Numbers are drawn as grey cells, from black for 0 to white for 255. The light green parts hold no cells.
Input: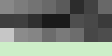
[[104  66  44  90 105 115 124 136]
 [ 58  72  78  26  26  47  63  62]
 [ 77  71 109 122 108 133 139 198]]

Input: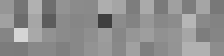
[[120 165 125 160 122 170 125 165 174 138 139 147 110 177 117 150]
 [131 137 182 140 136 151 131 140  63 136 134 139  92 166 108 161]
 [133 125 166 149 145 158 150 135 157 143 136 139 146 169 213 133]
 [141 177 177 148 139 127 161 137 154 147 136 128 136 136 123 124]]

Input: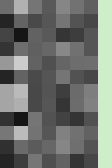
[[ 95 114 134  89 117 177 109]
 [ 71  83 117  86  73  99  36]
 [ 85  61  53  89  98  21  68]
 [ 85 113 136 103  96 110  52]
 [110 109 101  80  98 204 152]
 [ 71  82 117  85  74  99  36]
 [126 107  62  84  72 186 165]
 [129 108  53  86  72 175 165]
 [ 81  52  66  82 117  21  50]
 [ 98 113 129  86 115 187 119]
 [ 83 111 134 103  91 106  48]
 [ 71  52  98  79 118  61  36]]

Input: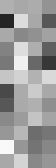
[[147 172 168 176]
 [ 87 168 220  37]
 [162 145 136 169]
 [ 95 174 221 130]
 [ 55 104 240 120]
 [217 178 210 197]
 [168 203 171  73]
 [143 176 170  87]
 [164 196 156 137]
 [118 109 183 151]
 [135 116 150 249]
 [150 136 212 168]]

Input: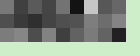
[[103  87 198  19 115  69  90  64 120]
 [132 109 126  82  79  68  47  58  79]
 [ 33  99 123  98  63 130  77 134 124]]

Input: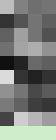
[[116 111 129 189]
 [ 95 116  84  51]
 [ 81 116 160  96]
 [146 174 164 112]
 [ 95 105  35  16]
 [ 50  33  51 219]
 [ 91  73 117 145]
 [ 54  62  98 122]
 [156 182 205  67]]

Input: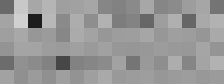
[[116 166 157 139 134 167 138 130 134 166 161 159 181 167 200 105]
 [178 169 102 176 158 103 131 125 178 142 173 138 184  29 208 164]
 [169 150 157 159 151 166 158 157 151 163 171 135 155 151 168 159]
 [148 165 152 153 156 152 150 151 161 154 160 155 157 164 164 148]
 [178 164 133 173 142 153 117 162 139 134 130  71 130 139 145 108]
 [155 152 157 155 151 158 156 153 169 159 147 159 144 155 144 162]]

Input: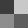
[[200  60]
 [ 94 142]]

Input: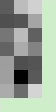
[[209 188  92]
 [165  84  79]
 [ 96 187 118]
 [131 171  99]
 [ 84  79 158]
 [ 89   2 159]
 [212 108 171]]
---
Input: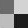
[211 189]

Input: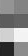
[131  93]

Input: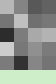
[ 98 112 124 204]

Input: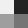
[ 35 158]

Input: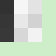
[227 232  56]

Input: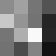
[ 83 115 174 114]

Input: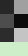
[160  77]
